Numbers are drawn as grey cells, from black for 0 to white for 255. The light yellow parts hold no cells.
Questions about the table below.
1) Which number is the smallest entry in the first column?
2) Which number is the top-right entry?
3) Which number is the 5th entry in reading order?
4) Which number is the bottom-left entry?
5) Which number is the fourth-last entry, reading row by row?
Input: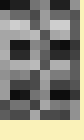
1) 13
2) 145
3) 134
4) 93
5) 74

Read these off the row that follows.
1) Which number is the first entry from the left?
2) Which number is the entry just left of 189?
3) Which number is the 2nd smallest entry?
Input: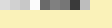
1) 220
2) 58
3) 106

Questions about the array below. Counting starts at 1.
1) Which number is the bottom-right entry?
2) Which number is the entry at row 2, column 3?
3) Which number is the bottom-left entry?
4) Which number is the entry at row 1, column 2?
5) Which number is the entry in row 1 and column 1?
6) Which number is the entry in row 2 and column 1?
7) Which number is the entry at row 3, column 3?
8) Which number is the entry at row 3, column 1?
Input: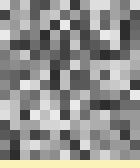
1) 153
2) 173
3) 89
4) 141
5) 222
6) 65
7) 200
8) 173

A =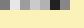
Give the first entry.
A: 123
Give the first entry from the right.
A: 135
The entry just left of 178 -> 202

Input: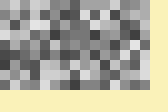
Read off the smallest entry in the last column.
107
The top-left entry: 173
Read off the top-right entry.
173
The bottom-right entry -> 131
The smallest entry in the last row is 64
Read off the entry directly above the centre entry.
119
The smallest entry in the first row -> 95
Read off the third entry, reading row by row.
154
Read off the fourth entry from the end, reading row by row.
219
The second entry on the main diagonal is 173
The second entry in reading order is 207
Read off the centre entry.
142
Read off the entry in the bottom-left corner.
107
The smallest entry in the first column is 64
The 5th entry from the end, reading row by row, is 95

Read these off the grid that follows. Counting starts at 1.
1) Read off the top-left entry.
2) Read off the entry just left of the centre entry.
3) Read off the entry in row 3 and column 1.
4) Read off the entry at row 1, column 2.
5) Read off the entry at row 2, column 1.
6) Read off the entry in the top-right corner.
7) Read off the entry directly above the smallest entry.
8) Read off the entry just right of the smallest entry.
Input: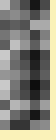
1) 191
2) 106
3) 82
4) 117
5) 127
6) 73
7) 53
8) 62
